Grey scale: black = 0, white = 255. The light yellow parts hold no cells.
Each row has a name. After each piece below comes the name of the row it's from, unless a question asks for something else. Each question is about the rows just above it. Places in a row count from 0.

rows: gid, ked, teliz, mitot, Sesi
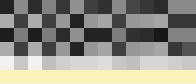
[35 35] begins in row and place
teliz, 6
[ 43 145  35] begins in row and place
teliz, 4

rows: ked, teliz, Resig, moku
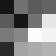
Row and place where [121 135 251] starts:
Resig, 0
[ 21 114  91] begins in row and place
ked, 0

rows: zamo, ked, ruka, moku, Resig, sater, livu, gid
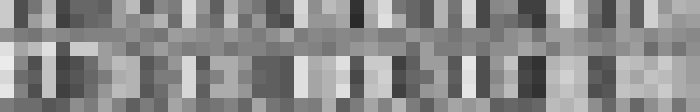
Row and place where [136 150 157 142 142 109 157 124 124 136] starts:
moku, 24
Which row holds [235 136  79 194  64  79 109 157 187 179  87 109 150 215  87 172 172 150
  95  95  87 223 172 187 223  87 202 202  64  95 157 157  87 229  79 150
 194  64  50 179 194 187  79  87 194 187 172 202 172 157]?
Resig
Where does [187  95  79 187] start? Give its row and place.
sater, 41
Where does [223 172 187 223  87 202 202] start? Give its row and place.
Resig, 21

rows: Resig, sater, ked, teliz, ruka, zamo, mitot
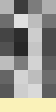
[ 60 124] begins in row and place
Resig, 1
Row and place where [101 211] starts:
zamo, 0
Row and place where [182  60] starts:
Resig, 0
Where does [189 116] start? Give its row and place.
sater, 2

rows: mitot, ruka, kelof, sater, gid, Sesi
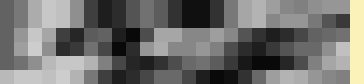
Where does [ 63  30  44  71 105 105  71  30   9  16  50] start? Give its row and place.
Sesi, 7
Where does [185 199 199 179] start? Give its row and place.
gid, 3
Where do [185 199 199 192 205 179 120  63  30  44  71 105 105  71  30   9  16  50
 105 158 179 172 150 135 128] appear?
Sesi

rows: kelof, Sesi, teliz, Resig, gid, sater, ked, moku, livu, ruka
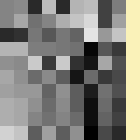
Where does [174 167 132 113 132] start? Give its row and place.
livu, 0
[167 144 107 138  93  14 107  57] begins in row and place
moku, 1
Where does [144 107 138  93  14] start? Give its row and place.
moku, 2
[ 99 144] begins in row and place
ked, 3
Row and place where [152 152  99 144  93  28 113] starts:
ked, 1
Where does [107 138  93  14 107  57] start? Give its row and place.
moku, 3

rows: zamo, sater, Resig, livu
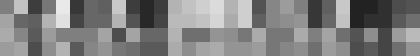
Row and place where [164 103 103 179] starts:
Resig, 9
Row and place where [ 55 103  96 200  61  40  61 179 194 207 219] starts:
zamo, 5

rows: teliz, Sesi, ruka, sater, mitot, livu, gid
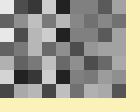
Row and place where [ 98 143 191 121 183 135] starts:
Sesi, 0
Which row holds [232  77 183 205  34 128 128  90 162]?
ruka
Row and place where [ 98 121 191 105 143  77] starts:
mitot, 1

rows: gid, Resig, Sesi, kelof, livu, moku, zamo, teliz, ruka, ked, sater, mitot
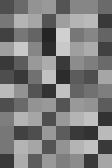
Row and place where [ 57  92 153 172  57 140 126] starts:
livu, 0
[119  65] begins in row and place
ked, 0

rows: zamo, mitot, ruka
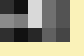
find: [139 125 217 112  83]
mitot
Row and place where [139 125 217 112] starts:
mitot, 0
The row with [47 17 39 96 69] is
ruka
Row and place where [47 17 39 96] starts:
ruka, 0
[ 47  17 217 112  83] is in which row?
zamo

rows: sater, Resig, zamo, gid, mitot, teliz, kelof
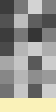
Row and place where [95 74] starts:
Resig, 2
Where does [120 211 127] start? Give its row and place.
sater, 1

